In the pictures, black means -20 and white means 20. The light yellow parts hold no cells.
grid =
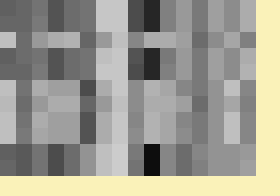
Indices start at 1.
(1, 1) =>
-5
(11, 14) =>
3
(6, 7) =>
7
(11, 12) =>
-3
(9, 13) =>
-1
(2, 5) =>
-3
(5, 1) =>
-4
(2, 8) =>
11
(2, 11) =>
0
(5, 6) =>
-2
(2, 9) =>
-8
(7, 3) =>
4
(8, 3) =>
7
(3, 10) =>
7
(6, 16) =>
1
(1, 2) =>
-4
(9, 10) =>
8
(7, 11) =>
7
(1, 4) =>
-7
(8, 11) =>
6
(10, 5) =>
-3
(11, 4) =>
-8
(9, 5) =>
5
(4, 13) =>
-1
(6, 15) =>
10
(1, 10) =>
-14
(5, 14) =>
5
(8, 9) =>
1
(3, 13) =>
-3
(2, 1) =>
-4
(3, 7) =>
4
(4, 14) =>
5
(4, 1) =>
-5
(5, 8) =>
11
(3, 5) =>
8
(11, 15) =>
3

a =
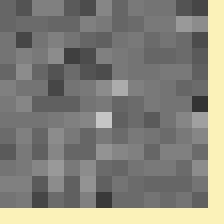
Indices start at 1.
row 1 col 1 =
-4
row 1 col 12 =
-7
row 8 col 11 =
-2
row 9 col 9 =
-1
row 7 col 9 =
-3
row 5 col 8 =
-1
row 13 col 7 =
-11
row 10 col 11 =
0
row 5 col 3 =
-4
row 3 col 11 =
-2
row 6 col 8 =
7
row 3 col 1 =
-2
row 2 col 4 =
-4
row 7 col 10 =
-1
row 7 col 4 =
-5
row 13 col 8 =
-3
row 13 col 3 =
-9
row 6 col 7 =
2
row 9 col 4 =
2
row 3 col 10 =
-3
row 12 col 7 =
-5
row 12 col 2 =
0
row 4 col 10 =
-4
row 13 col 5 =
-5
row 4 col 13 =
-6
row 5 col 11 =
-1
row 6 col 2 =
-2
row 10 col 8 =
1
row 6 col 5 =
-2
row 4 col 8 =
-1
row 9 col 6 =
-4
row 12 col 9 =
-3
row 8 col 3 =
-2
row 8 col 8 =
-5

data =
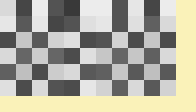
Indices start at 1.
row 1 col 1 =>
14
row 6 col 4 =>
-7
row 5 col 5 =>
14
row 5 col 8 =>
11
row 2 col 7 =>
16
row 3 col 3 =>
-6
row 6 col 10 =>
-6
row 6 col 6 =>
16
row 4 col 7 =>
11
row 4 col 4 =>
-4
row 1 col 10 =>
-9
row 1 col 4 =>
-7
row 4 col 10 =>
-5
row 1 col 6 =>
17
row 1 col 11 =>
17
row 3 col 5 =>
15
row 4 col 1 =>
14
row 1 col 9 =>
16
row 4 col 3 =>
12

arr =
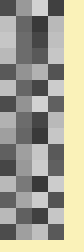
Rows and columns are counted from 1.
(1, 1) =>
-8
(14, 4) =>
11
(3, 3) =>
-9
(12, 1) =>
9
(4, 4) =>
11
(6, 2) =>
-4
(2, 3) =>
-11
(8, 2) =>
-3
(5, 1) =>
-6
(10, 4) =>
-6
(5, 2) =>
3
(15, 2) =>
5
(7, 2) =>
3
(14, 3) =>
-10
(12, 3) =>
-11
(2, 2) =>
-4
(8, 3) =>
-9
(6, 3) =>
-9

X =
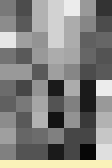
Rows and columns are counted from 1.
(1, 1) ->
-1
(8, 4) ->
-17
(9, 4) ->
0
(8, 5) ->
3
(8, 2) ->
-6
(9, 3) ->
-3
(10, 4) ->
-16
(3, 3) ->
3
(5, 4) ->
5
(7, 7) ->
4
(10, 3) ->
-7
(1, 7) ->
-12
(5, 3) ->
-6
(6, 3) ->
3
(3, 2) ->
5
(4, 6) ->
-4
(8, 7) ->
8
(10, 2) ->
-7
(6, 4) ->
-16
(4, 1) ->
-2
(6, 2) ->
-9

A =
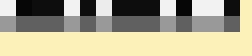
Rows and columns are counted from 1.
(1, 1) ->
18
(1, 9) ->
-18
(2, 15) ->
-5
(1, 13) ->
18
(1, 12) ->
-19
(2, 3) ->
-5
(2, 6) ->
-5
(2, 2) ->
-5
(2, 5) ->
4

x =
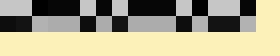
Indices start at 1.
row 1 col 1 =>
11
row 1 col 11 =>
-19
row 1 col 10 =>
-19
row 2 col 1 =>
-18
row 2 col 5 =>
7
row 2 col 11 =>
7
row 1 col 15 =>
11
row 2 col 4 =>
7
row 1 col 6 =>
11
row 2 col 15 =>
-17

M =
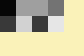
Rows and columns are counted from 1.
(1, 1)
-19
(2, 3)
-11
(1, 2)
5

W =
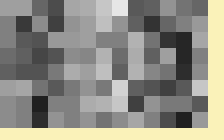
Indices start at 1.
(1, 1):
5
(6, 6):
3
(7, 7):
8
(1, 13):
-4
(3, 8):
0
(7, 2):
0
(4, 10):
-5
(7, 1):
2
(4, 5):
2
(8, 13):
4
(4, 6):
1
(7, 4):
0
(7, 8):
11
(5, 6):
5
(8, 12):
-15
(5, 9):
8
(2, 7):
10
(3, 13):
6
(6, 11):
-10
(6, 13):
11
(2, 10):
-12
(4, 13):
0
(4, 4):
-7
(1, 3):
-4
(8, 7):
-2
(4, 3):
-9
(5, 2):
-7
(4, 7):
8
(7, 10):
3
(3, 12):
-14
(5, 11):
-2
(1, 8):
16
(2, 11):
-4
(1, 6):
7

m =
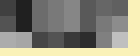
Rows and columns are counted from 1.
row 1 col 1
-10
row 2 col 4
-1
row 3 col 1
7
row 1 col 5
1
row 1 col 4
-1
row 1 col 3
-3

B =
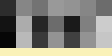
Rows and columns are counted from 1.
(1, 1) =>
-13
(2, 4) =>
-3
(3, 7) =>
11
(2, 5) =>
-16
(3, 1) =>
-19
